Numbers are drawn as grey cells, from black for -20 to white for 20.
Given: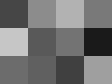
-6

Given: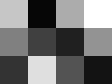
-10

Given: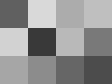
-11

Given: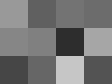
0

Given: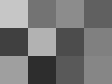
8

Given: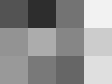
7

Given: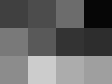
-6

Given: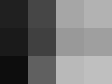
-10

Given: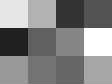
-5
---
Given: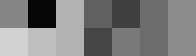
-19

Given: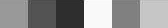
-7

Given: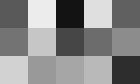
17

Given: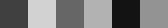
13

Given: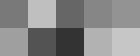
10

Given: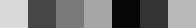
-9
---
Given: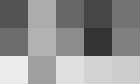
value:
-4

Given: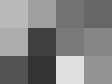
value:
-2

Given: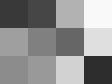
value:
8

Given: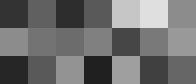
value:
-13

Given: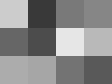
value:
-1

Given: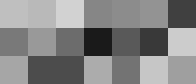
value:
13

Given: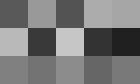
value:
-7
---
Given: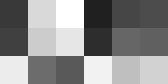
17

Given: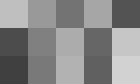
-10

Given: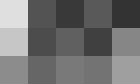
2

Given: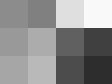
6

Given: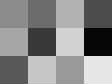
-6

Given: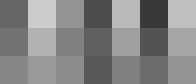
1

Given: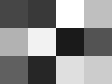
-5
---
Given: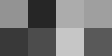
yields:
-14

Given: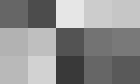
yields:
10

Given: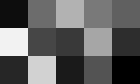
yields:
-9

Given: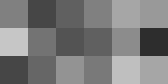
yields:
-2

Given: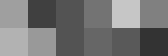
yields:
-10

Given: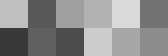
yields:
-6

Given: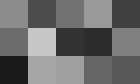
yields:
11

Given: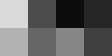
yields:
-8

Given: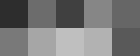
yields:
-3

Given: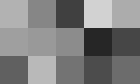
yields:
4
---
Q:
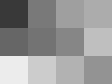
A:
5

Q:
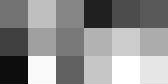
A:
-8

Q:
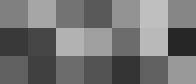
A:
10

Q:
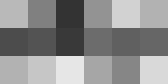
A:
13

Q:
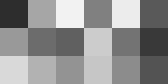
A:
17

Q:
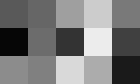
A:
12

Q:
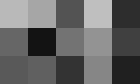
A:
10
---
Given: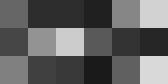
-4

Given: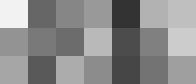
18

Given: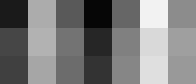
-16

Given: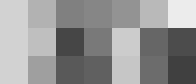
13

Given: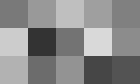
-1

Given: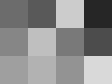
-3

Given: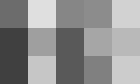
-3

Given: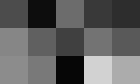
-8

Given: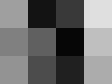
5
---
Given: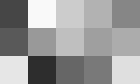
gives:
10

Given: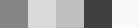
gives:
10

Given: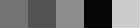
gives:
2

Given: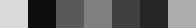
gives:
0

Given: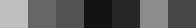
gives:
-17

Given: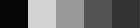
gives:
4

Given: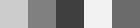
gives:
-10
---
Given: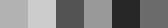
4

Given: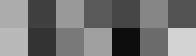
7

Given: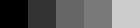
-4

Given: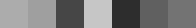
5

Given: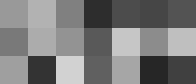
10

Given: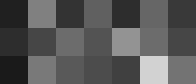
0

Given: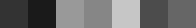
1

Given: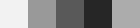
4

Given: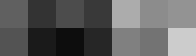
3
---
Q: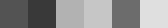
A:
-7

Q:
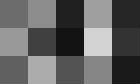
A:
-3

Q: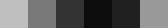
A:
10

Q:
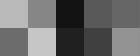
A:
9

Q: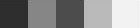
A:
-13

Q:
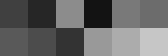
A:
-10

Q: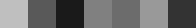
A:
10

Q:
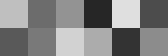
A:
10

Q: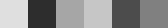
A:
15

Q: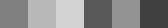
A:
0
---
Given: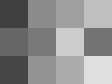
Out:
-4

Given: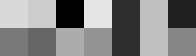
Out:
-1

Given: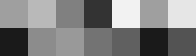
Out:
-16

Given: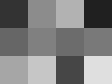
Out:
-4

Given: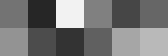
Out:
3

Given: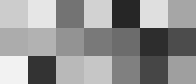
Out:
7

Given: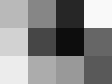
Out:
13
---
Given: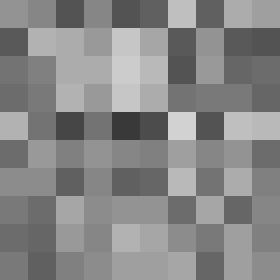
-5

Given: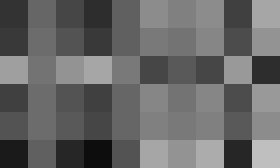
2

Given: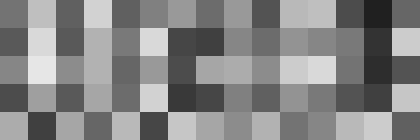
-8

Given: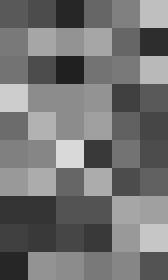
-4

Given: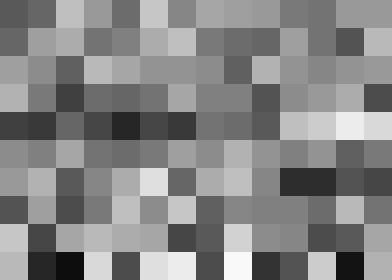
-2

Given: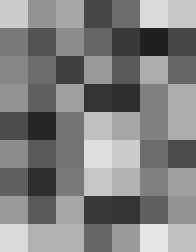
-3

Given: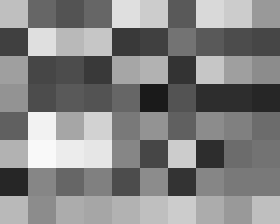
14
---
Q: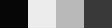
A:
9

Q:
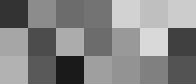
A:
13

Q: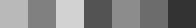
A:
9

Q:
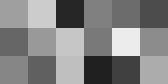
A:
12

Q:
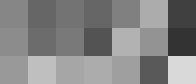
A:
10

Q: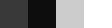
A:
12

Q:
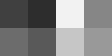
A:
11

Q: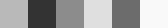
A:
15
